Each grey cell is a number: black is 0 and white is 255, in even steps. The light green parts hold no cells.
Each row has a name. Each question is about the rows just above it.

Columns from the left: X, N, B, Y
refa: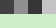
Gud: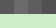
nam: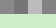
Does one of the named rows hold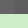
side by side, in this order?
no
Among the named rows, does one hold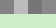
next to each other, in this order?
no
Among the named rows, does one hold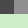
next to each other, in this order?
no
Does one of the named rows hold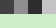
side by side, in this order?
no
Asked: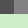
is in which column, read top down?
Y

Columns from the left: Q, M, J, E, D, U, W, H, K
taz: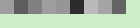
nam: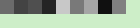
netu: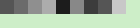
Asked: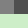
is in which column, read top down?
J
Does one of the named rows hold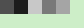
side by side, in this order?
no
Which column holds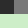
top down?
U

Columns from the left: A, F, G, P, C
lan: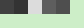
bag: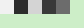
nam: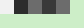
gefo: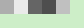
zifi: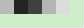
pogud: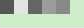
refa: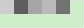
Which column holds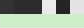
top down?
F
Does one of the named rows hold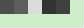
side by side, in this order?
no
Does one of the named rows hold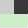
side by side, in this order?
no
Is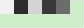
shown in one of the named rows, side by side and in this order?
yes
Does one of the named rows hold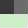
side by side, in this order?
yes
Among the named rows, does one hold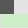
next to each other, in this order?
yes
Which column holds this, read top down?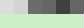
G

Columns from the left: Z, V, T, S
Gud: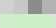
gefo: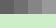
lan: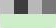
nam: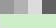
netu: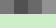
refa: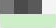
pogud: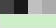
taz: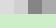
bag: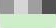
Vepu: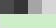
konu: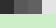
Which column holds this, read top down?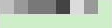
Z
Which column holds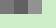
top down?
S
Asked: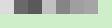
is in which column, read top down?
T
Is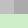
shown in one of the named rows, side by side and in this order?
yes
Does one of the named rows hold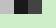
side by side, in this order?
no

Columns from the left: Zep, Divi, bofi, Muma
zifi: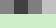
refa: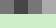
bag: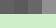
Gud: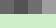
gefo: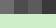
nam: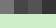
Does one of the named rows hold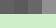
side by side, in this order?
yes
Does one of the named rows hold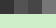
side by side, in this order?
no
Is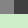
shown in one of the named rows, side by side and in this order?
yes
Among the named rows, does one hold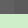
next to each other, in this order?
yes
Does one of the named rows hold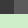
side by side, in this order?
no

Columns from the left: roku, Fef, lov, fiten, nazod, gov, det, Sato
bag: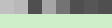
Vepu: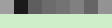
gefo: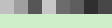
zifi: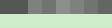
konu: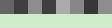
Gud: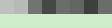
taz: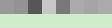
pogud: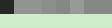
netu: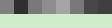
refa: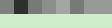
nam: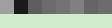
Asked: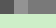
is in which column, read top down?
lov
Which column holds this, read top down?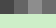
Sato
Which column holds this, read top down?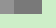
lov

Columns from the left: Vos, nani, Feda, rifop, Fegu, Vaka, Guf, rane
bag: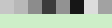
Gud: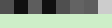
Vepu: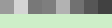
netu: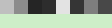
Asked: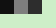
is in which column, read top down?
rifop
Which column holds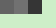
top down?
Vaka
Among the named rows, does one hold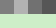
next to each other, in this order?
yes

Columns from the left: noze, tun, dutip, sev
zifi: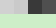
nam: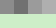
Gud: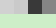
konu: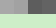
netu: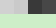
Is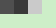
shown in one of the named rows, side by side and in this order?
no
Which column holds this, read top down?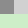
noze
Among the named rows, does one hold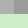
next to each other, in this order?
no
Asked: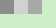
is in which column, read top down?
noze
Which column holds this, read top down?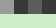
dutip
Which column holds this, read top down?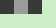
dutip

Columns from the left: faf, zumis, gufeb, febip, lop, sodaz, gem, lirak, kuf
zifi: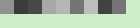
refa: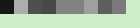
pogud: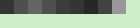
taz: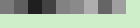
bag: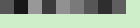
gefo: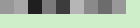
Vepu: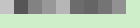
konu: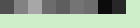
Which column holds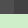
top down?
febip
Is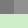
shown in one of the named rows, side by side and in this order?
no

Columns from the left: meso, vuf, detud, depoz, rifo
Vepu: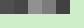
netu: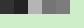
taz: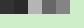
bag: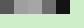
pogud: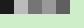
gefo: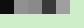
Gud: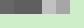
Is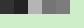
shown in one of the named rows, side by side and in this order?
yes
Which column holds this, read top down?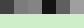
rifo
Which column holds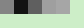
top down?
rifo

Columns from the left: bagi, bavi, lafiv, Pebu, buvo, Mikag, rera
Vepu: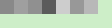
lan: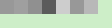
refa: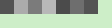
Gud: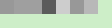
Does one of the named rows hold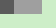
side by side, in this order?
no
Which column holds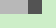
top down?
rera
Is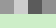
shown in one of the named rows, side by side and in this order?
no

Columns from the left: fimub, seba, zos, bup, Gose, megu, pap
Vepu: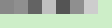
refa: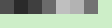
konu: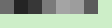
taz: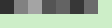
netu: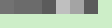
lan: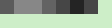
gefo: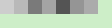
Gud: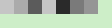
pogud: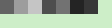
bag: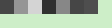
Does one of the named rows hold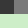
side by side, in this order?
yes
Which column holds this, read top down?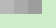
seba
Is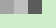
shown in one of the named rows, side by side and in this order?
no
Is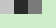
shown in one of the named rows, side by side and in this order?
yes
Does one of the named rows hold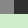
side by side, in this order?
no
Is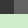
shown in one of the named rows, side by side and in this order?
no

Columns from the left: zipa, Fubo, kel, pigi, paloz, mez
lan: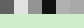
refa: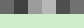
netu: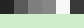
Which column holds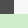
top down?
paloz
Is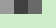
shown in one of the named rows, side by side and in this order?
no
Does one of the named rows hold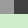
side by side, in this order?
no
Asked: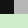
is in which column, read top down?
pigi
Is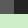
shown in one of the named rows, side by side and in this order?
no

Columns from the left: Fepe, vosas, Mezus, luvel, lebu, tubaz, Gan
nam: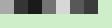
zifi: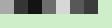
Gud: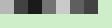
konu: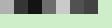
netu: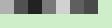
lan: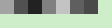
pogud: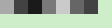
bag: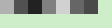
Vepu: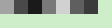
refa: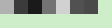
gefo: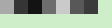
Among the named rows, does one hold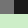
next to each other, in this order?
no
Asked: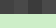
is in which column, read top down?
Gan
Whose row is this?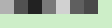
netu
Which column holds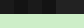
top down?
Mezus
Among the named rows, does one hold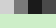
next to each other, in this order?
no
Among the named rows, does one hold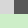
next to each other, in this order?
yes
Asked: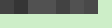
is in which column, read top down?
vosas

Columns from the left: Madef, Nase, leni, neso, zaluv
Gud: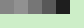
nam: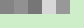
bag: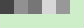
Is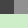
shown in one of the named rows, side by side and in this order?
yes
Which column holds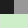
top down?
zaluv
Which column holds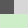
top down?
neso
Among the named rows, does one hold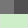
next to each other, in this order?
no

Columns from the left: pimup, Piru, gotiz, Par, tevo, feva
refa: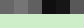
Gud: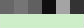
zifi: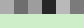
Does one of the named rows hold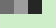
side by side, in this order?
yes
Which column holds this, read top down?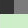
feva
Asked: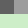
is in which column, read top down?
gotiz
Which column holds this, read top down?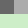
pimup
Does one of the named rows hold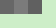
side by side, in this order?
no
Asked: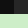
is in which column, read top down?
Par

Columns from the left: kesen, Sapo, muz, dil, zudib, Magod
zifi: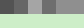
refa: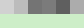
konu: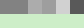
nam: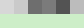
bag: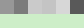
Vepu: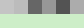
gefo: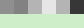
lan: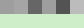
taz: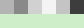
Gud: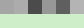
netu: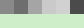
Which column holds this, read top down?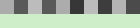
Magod
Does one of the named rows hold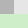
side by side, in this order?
yes
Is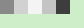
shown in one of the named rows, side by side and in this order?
yes
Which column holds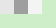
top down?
dil
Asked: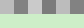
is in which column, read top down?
Sapo
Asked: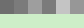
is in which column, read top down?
dil

